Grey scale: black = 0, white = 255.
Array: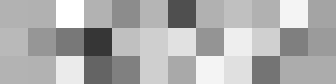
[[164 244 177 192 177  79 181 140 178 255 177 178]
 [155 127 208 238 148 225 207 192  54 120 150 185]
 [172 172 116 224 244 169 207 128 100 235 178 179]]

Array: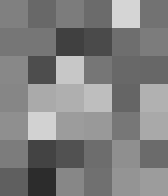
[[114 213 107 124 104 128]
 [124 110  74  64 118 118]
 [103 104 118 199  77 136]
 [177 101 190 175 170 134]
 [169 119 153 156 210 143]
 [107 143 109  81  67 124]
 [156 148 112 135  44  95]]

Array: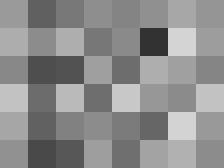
[[149 167 144 132 142 120  96 154]
 [157 212  50 138 119 174 140 173]
 [133 160 174 109 159  82  78 136]
 [194 139 151 200 110 186 108 194]
 [153 211 102 123 140 129  97 166]
 [140 177 163 111 158  87  73 145]]

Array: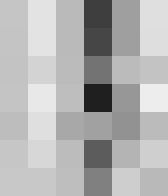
[[223 159  62 186 227 197]
 [222 159  70 186 227 196]
 [195 187 115 187 211 195]
 [237 151  31 190 232 196]
 [187 146 161 168 223 189]
 [207 180  92 188 215 198]
 [185 206 128 190 200 200]]

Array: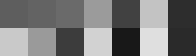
[[ 45 195  65 155 106  99  94]
 [ 42 223  24 210  60 154 201]]

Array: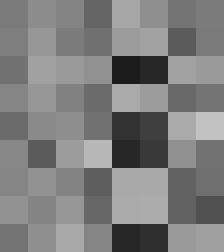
[[123 116 143 166 101 132 141 122]
 [122  91 162 155 112 123 151 126]
 [154 162  39  27 145 154 160 113]
 [116 104 156 170 107 129 150 133]
 [194 170  63  50 113 142 138 107]
 [114 144  57  39 183 156  91 135]
 [111  98 169 169  94 131 146 133]
 [ 81  98 172 170 103 150 132 146]
 [159 154  47  38 133 169 143 115]]

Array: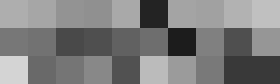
[[192 178 161 164  35 169 144 147 166 174]
 [150  79 128  28 110  97  79  73 114 119]
 [ 57  57 121 155 187  81 136 117 105 212]]

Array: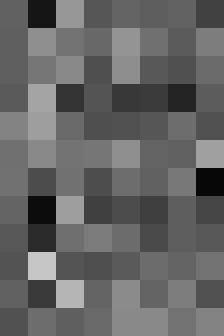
[[ 65  98  94 100  86 150  21  97]
 [125  91 112 148 104 114 143  95]
 [107  80  88 141  79 137 118  95]
 [ 92  36  59  56  84  51 164  90]
 [ 81 109  86  81  79 105 158 131]
 [160  96 100 143 118 115 137 112]
 [  7 120  97 109  77 113  76 113]
 [ 69  94  63  76  64 158  12 100]
 [ 87  94  74 108 123 111  42  87]
 [114 100 108  90  78  84 198  83]
 [ 81 125 100 139 100 181  58  96]
 [131 114 137 137 105  95 109  81]]
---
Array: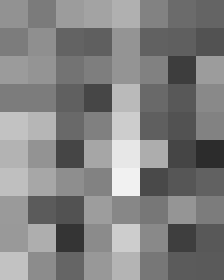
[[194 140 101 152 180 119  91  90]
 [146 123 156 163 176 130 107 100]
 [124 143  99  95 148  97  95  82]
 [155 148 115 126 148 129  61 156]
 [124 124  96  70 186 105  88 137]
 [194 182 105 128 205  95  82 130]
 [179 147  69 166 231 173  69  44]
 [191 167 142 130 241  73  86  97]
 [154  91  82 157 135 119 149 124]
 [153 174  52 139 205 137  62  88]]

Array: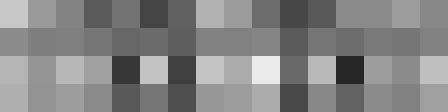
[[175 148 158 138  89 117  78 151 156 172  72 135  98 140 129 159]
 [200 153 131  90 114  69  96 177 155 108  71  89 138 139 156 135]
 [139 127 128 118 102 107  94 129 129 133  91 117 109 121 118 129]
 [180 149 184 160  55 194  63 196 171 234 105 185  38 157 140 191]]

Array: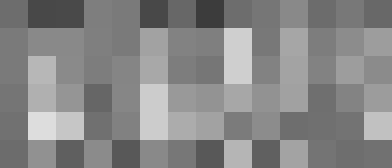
[[108 145  95 139  88 137 119  88 181  96 163 116 110 113]
 [109  72  73 126 122  72 103  60 109 118 137 108 120 104]
 [122 137 137 127 122 162 130 127 207 120 166 125 140 157]
 [122 183 138 125 133 168 125 118 207 130 163 130 157 139]
 [117 176 149 102 134 204 153 147 167 146 161 111 131 156]
 [113 221 198 112 129 204 172 162 123 140 110 112 115 193]]

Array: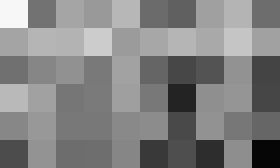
[[ 76 147 109 110 134  57  78  45 142   6]
 [247 114 165 153 183 107  96 160 180 109]
 [164 181 179 204 155 167 181 169 197 161]
 [112 134 145 121 162 101  71  83 146  68]
 [185 161 118 122 159 120  35 143 149  70]
 [135 152 120 120 137 140  73 146 119 102]]

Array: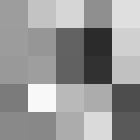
[[137 136 172 218  89]
 [157 195 214 143 223]
 [156 150  98  43 208]
 [153 158  97  49 193]
 [123 248 185 172  77]]

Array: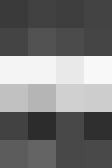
[[ 92 100  72  73]
 [ 58  65  62  67]
 [ 68  82  75  69]
 [244 244 233 248]
 [193 181 208 205]
 [ 66  44  72  47]]

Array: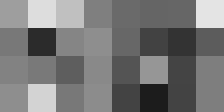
[[142 211 120 140  67  28  67 126]
 [158 221 192 127 106 101 102 228]
 [120  43 133 142 103  66  51  92]
 [130 121  94 137  84 150  68 126]]

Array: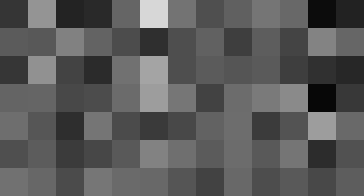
[[113 103  75 118 106 104  85  66 104  77  89  72  93]
 [ 53 148  35  41 101 215 115  79  96 117 104  12  34]
 [ 91  88 129  99  76  47  78  97  62  93  68 131 102]
 [ 54 145  67  43 113 164  78  91  85  90  62  48  39]
 [100 101  72  76 107 157 118  66 108 122 138   7  56]
 [110  86  46 117  75  58  72  98 109  59  83 157 105]
 [ 79  92  59  71  89 130 111  91 108  89 117  44  81]]
